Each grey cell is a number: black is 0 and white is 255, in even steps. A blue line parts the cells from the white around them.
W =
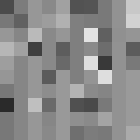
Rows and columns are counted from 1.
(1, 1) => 75
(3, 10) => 149
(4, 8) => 109
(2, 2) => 97
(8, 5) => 153
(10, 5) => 153
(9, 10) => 154
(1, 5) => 161
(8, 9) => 146
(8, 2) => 134
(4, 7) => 138
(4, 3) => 63
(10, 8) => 121
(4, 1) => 182
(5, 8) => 57
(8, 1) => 42
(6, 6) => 127
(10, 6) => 111
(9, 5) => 153
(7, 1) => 120
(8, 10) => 154
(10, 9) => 146
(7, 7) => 138
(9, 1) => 120
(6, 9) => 146
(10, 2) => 134
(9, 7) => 138
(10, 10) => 170
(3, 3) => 186
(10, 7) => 124

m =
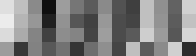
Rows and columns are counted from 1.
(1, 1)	223
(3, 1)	219
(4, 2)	55
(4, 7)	110
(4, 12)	139
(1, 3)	138
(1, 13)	98
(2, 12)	147
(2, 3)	151
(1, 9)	82
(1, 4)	15
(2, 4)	32
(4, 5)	114
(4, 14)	44
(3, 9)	76
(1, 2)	191
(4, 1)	156
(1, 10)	63

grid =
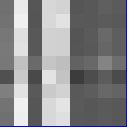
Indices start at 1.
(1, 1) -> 112
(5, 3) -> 106
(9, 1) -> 112
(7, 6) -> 89
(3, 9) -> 94
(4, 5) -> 208
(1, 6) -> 86
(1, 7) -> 88
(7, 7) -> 93
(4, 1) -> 121
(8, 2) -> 240
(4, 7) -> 89
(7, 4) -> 202
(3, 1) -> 119
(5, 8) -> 132
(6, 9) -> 75
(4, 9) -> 94
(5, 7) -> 104
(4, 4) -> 209
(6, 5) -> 195
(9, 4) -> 216
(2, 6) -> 89
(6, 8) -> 92
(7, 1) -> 127

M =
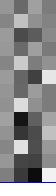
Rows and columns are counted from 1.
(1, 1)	150
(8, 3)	144
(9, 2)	21
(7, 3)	156
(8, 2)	220
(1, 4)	124
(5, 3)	125
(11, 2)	225
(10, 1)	147
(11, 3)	78
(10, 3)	75
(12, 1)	151
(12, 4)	140
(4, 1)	152
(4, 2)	106

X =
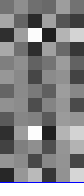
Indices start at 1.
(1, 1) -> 115
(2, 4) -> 161
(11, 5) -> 149
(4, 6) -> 55
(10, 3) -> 253
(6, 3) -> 70
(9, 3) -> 129
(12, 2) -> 139
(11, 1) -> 66
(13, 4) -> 54
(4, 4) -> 160
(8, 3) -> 77
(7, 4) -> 95
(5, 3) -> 98
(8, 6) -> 74
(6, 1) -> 151
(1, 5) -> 157
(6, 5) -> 145
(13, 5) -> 146
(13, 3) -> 186
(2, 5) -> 84
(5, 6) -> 98
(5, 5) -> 156

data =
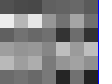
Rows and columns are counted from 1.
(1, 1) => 81
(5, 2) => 158
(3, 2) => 114
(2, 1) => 236
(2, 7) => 111
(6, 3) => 105
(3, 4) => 112
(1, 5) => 99
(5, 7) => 144
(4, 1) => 158
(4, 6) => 155
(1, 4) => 96
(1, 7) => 90
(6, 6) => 113
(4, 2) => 148

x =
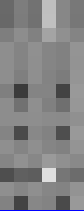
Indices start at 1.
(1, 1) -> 105
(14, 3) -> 143
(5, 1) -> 142
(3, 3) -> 129
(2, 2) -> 124
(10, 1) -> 132
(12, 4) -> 154
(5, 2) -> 132
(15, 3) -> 135
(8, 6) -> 151
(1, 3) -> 114
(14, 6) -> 147
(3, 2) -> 141
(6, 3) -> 143
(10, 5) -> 78
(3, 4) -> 164
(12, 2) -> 145
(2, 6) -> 119
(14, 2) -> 134
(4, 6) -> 148
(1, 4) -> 191
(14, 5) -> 131
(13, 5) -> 118
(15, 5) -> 74
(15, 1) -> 130
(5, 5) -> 129

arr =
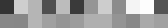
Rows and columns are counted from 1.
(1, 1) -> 52
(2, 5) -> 149
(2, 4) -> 160
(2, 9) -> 148
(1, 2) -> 206
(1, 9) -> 140

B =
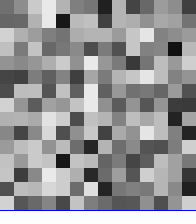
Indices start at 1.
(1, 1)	112
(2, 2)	104
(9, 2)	179
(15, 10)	87
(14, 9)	119
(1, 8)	32
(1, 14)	64
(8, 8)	144
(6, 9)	180
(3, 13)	141
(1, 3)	202
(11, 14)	207
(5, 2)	137
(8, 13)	60
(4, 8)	123
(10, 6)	144
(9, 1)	177
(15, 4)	133
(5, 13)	153
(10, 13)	128
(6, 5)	131
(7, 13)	154
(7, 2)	189
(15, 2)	86
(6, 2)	65
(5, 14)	207
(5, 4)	174
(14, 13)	137
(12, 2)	153
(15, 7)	126
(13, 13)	161
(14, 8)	36
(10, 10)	146
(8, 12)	149
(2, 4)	233
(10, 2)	69

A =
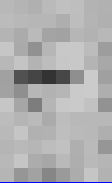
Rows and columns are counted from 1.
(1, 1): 184
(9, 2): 181
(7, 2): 143
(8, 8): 146
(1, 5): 192
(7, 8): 174
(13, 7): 197
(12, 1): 184
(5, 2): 196
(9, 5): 189
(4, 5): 200
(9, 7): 184
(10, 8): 175
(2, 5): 174
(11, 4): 189
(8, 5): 200
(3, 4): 164
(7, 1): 162
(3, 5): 162
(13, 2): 150
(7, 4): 178
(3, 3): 186
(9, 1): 188
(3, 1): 180
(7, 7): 203
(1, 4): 186
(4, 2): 170
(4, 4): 182
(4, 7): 188
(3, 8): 184
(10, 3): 177
